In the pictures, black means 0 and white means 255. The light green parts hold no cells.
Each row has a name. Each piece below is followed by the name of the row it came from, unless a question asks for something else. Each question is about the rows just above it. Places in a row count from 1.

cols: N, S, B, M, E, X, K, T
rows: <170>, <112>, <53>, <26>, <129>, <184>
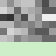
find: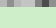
<170>
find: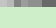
<184>
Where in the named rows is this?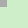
<112>, 5
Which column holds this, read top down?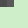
K

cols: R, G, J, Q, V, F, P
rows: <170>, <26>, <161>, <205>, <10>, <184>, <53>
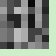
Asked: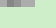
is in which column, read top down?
Q
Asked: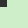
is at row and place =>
<170>, 7

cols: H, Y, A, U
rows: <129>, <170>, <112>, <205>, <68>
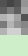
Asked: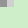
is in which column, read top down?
A
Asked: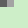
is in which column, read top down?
A
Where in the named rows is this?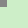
<205>, 4
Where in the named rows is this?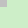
<112>, 2
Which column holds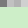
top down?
Y
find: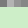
<205>
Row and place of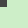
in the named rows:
<129>, 2

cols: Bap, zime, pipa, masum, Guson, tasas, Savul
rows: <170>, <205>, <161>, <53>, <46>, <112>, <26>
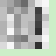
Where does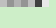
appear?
<205>
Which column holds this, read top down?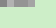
pipa
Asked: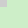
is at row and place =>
<46>, 4

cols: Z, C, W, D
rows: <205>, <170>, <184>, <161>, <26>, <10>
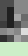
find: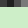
<161>
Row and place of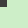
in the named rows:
<161>, 1
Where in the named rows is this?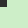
<10>, 1
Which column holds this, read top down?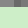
D
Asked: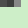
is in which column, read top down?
Z
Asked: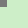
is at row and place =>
<161>, 4
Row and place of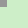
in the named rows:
<26>, 2

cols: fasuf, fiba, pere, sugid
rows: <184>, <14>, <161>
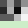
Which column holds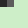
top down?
fasuf
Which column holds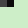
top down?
pere
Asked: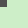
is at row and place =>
<184>, 1
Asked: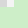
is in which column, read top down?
sugid
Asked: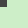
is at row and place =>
<184>, 3
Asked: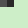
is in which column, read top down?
fasuf

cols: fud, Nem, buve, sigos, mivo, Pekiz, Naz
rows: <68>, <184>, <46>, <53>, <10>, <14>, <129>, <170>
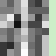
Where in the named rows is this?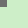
<129>, 5
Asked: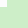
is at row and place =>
<170>, 4
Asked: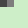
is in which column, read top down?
mivo

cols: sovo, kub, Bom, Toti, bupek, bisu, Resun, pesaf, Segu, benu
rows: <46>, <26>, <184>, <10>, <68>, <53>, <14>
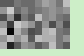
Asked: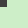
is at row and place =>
<10>, 2
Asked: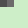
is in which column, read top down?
benu
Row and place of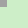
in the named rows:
<46>, 7
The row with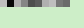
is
<68>

